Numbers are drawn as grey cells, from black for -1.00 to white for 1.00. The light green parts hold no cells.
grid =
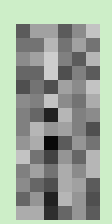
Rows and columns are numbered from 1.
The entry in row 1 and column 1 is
-0.29
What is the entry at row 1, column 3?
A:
0.26
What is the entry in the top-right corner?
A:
0.53
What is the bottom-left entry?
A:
0.35
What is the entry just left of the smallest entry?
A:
0.35
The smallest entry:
-0.93
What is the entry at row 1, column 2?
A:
0.26
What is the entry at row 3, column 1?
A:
0.09
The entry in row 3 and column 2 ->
0.26
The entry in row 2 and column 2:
-0.10
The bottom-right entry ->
-0.29
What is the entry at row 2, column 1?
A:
-0.10

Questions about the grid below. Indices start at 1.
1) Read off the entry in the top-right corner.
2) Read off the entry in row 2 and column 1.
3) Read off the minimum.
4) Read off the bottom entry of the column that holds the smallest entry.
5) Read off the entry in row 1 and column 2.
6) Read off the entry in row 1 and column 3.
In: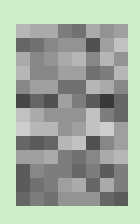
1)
0.25
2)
-0.20
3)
-0.55
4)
-0.20
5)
0.33
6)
0.33

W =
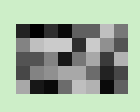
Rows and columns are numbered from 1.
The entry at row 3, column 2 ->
-0.35
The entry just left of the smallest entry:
-0.73
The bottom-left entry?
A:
0.32
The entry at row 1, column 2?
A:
-1.00
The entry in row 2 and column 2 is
0.50
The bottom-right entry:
-0.25
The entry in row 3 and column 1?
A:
-0.35
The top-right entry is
-0.07

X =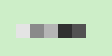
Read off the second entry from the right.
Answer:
-0.62
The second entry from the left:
0.08
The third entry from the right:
0.42

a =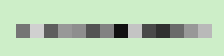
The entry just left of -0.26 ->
0.63
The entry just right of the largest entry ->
-0.26
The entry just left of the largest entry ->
-0.08

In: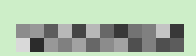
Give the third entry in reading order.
-0.28
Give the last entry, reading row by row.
-0.28
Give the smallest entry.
-0.66
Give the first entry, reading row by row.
0.10

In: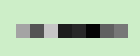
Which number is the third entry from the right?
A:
-0.96
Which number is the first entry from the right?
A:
-0.07
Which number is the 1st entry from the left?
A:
0.29

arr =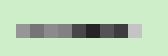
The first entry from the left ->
0.18
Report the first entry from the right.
0.54
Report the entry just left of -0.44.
0.01

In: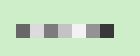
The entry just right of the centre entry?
0.90
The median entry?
0.15
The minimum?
-0.56

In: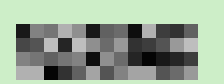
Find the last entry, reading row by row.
0.20
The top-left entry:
-0.81
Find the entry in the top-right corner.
-0.24
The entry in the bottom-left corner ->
0.39
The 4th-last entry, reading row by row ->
0.29
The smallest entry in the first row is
-0.89
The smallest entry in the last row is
-0.97
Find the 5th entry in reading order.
0.12
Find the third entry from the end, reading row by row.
-0.34

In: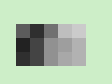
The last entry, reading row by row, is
0.40
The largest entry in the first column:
-0.28
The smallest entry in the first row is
-0.63
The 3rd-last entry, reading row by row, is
0.14

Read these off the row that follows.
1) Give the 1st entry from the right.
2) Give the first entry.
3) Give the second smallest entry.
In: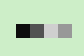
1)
0.19
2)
-0.90
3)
-0.36
